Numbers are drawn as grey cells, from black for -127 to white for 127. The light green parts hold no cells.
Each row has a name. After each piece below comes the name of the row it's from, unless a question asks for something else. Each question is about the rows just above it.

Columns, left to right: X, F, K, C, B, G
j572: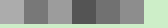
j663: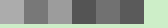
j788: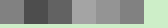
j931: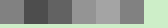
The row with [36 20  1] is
j788
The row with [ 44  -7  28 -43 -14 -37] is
j663
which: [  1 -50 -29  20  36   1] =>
j931
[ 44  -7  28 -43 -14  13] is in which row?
j572

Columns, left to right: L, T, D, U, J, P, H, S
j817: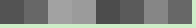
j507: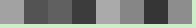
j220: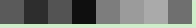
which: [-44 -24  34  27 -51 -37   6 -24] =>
j817
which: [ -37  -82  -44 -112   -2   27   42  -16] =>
j220
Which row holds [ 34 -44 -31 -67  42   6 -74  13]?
j507
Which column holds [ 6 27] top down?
P
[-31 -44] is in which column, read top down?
D
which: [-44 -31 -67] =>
j507

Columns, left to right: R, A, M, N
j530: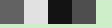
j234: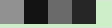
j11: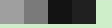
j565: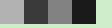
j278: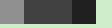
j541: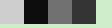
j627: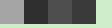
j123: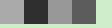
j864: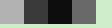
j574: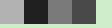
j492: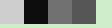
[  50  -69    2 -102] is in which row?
j565
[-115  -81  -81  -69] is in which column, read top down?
A
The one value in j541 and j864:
[-115]
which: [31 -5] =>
j11

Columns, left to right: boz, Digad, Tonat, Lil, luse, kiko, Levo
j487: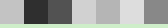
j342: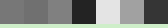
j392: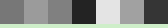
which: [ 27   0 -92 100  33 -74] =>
j392
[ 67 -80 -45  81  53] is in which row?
j487

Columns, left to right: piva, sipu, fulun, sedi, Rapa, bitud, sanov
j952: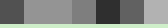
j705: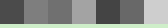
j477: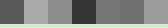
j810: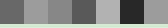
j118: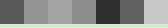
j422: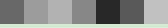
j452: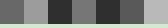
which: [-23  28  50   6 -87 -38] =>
j422
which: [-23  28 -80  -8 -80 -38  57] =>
j452
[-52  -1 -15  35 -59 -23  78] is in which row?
j705
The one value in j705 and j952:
[-1]
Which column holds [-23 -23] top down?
piva
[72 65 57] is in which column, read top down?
sanov
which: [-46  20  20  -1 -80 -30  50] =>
j952

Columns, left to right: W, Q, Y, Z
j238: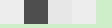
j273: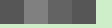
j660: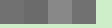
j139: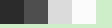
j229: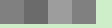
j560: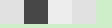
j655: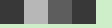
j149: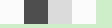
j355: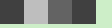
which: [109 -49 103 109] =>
j238
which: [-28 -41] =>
j273
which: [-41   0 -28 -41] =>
j273
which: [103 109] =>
j238
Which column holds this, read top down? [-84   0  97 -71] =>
W

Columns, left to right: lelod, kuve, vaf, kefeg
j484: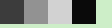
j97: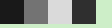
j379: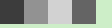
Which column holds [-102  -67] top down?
lelod
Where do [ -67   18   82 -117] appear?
j484

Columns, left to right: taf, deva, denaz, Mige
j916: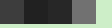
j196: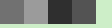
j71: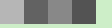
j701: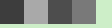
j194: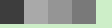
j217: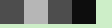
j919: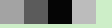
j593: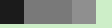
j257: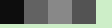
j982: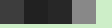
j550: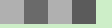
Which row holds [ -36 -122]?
j919
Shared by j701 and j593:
[-6]
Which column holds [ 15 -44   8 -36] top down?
Mige
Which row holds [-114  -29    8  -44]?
j257

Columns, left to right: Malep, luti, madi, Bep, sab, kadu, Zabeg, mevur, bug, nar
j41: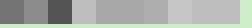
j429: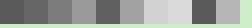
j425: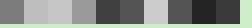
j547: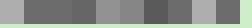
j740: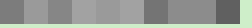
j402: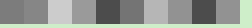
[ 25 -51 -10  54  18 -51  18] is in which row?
j402
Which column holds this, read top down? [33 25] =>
Bep
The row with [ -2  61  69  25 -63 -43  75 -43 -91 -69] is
j425

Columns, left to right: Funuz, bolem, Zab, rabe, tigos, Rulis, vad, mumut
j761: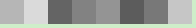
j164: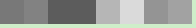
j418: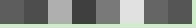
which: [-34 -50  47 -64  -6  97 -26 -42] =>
j418
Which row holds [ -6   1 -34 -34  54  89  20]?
j164
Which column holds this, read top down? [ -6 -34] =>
Funuz
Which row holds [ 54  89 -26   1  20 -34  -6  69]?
j761
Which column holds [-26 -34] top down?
Zab
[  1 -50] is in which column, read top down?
bolem

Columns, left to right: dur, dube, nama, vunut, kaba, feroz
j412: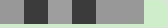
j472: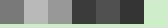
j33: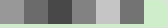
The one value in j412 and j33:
[24]
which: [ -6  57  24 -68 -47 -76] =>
j472
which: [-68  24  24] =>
j412
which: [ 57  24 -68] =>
j472
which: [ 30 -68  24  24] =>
j412
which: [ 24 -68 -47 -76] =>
j472
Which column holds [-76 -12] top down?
feroz

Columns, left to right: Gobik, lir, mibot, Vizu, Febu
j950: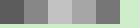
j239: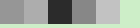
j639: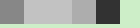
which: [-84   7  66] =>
j239
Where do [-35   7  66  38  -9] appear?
j950
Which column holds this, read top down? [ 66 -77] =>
Febu
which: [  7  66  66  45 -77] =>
j639
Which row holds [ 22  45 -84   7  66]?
j239
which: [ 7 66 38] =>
j950

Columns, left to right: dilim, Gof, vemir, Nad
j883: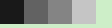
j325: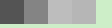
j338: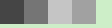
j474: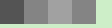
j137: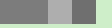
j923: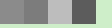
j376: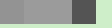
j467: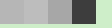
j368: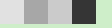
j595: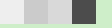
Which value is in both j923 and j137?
[-3]
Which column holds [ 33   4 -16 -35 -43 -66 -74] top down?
Nad
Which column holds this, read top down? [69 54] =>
Nad

